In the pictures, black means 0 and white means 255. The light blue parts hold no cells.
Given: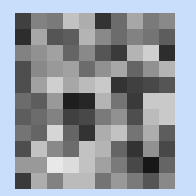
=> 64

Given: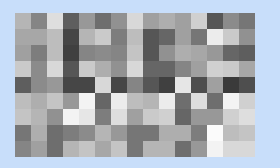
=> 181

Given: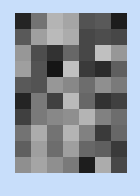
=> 36

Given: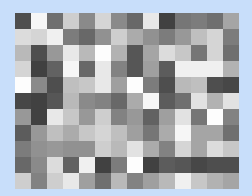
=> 78

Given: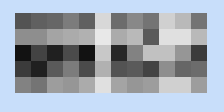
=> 83
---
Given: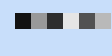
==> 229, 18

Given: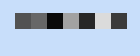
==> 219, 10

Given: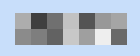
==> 238, 63

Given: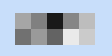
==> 234, 25

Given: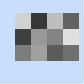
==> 224, 55

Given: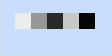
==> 236, 5

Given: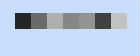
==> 194, 38
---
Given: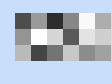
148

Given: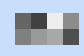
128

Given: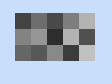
131

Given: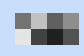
229

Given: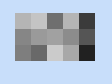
134

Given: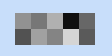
82

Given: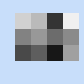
130

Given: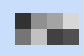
117

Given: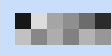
193

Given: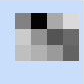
203
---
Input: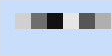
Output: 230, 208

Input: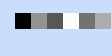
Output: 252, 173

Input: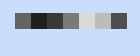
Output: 217, 188

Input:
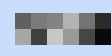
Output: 199, 179

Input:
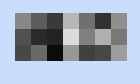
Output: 219, 183

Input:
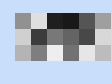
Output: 238, 230

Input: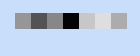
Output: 222, 199
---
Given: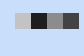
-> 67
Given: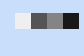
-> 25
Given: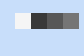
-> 117
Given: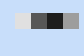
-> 157
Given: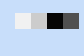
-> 80
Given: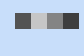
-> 62
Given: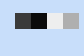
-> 175
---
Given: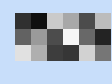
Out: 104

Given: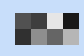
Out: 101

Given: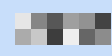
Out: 102

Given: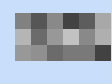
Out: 137

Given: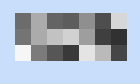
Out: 63

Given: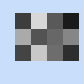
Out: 103

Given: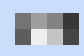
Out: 196

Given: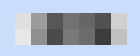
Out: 60

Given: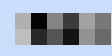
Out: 147
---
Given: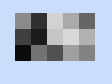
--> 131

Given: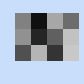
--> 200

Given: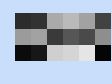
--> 5

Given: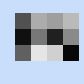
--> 8

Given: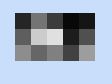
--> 157

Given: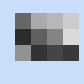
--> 57

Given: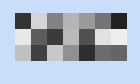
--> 101

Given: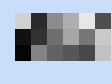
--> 193

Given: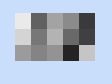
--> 197
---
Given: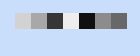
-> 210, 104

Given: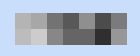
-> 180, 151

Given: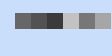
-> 103, 166

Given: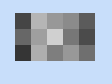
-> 69, 111

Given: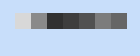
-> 216, 102

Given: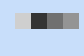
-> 207, 148
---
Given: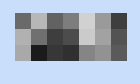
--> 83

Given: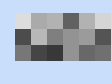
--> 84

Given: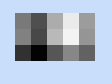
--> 149

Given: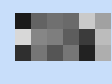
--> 188

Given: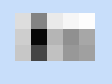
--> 167

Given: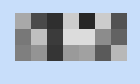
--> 98
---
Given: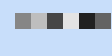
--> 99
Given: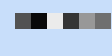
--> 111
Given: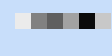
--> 200
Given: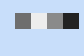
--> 34
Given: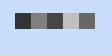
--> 104
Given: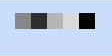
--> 4
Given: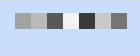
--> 117
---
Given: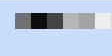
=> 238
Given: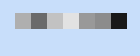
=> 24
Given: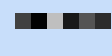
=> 44
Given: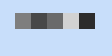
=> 44
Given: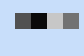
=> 114
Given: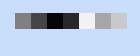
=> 201
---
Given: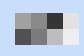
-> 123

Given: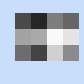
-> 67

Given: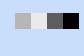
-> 234

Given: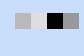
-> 222

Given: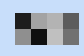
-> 15

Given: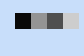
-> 148

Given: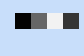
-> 102
